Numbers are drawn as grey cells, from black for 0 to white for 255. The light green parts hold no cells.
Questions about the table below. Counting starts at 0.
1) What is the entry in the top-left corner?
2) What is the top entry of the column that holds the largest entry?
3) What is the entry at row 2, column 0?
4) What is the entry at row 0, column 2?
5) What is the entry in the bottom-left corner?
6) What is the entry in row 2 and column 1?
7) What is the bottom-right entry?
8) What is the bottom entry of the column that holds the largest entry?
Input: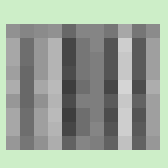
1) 145
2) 167
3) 167
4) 139
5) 151
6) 110
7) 151
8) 193

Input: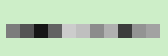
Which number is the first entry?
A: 124
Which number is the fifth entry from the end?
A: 140

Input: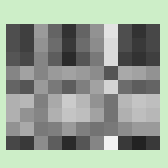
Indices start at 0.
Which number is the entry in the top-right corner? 71
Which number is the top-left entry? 78
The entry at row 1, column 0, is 78
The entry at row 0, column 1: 63
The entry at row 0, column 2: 154
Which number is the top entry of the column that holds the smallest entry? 50
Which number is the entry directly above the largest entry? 121
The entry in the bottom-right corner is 57
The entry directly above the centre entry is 154
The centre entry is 127
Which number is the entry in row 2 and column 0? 85
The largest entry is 241
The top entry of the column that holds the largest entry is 227
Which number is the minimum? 34
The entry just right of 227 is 78
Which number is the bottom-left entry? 71
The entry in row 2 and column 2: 133
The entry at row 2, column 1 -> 71
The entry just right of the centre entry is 162
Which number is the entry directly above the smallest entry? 154

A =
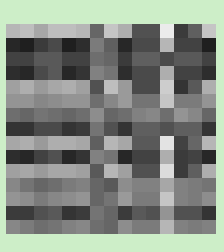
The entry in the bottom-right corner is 129
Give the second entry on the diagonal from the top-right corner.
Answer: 66
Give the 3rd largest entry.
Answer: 220
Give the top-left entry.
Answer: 182
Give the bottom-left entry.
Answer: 135
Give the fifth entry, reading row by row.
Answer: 190
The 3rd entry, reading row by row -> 167
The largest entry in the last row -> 182
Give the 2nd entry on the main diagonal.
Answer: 31
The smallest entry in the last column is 31
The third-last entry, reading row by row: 129
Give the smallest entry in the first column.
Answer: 39
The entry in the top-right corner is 197
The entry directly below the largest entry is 182
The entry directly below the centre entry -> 182
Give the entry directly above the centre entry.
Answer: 102
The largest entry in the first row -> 235
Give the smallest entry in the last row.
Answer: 102
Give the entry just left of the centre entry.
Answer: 116
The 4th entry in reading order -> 190
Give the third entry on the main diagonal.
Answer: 89
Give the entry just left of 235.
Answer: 81

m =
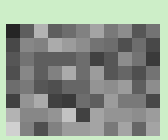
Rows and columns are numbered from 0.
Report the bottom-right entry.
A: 164
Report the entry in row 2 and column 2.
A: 94
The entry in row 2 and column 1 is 115
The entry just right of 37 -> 94
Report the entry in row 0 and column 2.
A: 179
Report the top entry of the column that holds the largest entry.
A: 37
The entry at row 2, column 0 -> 86
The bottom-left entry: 208
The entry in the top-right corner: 115
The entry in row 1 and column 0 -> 72
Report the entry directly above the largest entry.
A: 179

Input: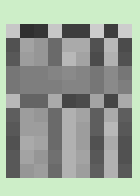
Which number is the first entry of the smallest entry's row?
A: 199
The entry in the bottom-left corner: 88
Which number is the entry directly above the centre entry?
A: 132
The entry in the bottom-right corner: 88
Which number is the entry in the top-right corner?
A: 205
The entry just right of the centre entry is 75
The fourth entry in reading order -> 199
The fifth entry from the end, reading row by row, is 177
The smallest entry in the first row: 47
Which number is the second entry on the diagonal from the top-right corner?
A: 184
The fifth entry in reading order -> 61
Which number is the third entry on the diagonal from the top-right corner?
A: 75
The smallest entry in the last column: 75
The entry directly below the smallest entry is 163
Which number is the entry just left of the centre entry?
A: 170
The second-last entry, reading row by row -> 177
